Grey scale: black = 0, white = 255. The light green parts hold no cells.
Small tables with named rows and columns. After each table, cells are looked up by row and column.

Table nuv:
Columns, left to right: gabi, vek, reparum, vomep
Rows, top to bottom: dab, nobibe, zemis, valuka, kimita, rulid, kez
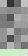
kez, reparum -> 149
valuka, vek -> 120
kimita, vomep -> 136
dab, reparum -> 103
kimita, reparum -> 122
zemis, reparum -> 173
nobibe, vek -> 139
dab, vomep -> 194
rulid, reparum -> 138
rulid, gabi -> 149
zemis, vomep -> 161
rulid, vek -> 81
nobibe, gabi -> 146
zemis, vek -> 86
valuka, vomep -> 156
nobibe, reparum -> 138
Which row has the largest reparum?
zemis

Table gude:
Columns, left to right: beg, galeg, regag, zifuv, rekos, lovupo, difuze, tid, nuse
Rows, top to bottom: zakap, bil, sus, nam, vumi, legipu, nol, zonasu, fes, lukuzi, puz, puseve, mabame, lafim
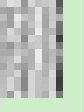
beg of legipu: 186
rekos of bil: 181
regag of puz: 210
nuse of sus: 178
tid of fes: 189
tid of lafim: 220
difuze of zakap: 197
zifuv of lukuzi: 156
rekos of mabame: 213
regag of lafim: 224
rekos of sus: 186
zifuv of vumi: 163
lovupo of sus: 228
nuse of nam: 115
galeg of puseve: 212
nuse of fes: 132
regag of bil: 183
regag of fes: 219

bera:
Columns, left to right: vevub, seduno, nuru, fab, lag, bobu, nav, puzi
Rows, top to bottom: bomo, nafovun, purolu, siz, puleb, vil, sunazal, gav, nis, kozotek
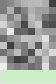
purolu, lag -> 188
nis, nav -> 197
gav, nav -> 176
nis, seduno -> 105
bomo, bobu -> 187
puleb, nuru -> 99
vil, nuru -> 159
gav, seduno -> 145
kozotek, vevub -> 238
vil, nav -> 224
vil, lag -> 188
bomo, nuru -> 159
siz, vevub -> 211
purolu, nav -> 113
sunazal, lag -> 181
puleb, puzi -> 155

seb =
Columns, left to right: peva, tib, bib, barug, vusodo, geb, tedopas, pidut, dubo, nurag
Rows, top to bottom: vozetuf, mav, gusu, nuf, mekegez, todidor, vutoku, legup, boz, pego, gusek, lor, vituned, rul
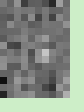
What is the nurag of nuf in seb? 145
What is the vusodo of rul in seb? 144
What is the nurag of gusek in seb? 131
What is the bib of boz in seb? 124
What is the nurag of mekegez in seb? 106
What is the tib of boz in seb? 126
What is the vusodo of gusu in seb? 139
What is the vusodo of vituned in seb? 109
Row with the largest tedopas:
legup

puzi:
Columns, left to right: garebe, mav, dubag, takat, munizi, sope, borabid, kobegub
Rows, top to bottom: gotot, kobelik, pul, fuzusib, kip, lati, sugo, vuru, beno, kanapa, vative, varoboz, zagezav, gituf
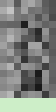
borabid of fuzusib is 99
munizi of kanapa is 142
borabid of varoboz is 142
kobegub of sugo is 96
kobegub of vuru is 90
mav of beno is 113
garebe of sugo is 161
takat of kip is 128
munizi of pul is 126
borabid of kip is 147
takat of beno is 51
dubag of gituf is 76
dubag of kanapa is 93
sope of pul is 85
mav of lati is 180
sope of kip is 41
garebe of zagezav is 135
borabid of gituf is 60
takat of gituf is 130
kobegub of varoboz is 94
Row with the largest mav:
kobelik

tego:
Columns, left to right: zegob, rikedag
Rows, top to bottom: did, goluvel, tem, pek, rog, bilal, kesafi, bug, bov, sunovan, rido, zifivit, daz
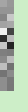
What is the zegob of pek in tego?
163
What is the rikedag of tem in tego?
199
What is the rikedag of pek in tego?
168
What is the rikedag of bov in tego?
187
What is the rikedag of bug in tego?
124
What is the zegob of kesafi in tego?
197
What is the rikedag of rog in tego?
68
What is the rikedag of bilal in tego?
188
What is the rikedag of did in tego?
151
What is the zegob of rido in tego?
116
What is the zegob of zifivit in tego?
142
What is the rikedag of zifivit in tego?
120

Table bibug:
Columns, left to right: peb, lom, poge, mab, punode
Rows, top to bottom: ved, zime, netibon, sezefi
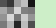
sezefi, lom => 181
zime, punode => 122
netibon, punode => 148
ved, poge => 158
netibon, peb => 147
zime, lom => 127
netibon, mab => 203
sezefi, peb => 122
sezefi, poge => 37
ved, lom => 54
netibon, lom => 215
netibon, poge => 119
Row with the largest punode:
netibon

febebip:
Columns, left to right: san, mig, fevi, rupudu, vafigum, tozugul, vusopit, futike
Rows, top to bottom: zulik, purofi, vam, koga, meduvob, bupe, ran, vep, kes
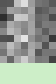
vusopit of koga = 123
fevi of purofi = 154
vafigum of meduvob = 165
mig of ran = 189
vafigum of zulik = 156
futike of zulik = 89
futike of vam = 76
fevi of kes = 168

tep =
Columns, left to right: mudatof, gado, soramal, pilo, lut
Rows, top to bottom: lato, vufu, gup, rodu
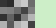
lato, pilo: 201
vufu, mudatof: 130
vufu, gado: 126
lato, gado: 43
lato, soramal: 183
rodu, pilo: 199
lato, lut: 108
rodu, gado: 89
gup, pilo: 126
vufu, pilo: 68
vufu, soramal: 106
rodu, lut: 66
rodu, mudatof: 177
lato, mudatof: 52

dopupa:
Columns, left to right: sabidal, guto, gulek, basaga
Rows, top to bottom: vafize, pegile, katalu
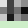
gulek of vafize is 180
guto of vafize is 66
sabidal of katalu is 201
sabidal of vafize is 226
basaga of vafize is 140
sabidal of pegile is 125
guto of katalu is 27
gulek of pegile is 111
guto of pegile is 65
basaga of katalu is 108
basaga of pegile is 13

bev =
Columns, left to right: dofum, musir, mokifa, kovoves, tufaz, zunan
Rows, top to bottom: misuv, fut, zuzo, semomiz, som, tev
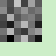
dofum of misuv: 118
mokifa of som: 81
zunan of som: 156
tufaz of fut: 106
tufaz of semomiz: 114
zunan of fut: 121
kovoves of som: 56
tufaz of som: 132
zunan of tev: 17
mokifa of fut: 111

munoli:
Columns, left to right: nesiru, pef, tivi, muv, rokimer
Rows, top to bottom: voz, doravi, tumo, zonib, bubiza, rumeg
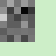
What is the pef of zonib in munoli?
94
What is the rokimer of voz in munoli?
121
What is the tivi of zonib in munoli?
94
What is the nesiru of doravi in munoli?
147
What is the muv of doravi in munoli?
6
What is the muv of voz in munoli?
154
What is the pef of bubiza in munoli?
115
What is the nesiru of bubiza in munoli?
93
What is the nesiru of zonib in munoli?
127
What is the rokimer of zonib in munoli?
89
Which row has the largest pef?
voz

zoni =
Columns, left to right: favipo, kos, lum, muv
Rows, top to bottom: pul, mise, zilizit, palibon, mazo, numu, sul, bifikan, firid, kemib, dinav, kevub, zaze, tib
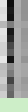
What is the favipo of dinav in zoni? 192
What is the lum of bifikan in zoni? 175
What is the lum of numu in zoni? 175
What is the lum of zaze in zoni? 168
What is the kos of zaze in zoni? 111
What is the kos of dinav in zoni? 123
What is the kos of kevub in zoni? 68
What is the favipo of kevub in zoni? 205
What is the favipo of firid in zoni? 229
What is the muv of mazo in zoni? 150
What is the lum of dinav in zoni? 174
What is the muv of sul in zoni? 157
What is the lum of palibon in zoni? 168
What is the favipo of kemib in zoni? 185
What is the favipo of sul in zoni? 210
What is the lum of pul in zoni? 173
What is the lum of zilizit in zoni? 172
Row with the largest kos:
kemib

